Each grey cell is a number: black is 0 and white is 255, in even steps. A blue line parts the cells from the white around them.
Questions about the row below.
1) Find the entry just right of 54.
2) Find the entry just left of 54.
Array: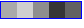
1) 98
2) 142

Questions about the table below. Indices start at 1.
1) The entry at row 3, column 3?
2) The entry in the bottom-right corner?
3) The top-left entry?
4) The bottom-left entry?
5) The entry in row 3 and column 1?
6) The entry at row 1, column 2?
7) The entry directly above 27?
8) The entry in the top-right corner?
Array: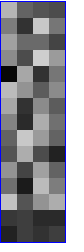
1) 106
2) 62
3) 181
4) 34
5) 161
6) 99
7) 68
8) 76

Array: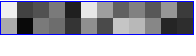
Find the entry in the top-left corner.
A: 239
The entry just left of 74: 143
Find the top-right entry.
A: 59
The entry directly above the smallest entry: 66
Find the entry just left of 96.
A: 158
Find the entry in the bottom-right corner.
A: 45
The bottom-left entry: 171

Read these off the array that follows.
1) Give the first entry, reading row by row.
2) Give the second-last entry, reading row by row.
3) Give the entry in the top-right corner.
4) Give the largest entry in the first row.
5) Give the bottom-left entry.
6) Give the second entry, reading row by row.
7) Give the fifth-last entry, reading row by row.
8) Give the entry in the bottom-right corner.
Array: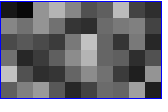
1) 23
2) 160
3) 46
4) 187
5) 95
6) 8
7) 67
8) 31

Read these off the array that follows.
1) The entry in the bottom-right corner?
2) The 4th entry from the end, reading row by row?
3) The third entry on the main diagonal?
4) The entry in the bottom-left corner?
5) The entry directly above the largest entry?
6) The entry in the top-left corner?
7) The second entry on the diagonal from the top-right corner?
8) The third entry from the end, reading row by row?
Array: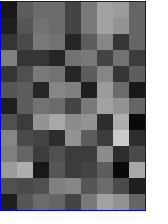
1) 101
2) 121
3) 121
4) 31
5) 174
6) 24
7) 147
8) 162

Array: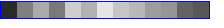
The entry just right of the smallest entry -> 127
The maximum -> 229
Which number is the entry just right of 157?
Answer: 149
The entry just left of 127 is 42

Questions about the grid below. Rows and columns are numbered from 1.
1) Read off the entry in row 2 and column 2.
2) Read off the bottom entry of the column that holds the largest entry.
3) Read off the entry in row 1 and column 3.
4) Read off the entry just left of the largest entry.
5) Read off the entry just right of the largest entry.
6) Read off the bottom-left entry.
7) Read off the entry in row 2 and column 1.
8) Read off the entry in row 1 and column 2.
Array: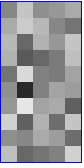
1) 203
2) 103
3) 143
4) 151
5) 163
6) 191
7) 170
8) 197

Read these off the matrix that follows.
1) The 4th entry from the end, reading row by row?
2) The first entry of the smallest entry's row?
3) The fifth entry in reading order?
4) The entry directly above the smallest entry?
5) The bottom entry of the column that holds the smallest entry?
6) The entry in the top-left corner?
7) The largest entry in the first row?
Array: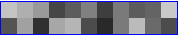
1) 122
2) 84
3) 92
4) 62
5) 41
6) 195
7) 201

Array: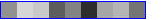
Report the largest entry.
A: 214
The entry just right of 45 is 166
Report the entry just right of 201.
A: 93

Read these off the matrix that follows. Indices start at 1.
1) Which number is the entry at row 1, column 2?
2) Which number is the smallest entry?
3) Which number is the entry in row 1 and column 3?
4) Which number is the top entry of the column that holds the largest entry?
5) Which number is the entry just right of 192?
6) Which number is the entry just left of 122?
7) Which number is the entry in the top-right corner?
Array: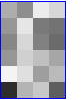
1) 142
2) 45
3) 236
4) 173
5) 166
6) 230
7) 215

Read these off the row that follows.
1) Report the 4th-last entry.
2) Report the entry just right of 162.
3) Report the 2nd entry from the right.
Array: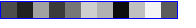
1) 12
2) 59
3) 244
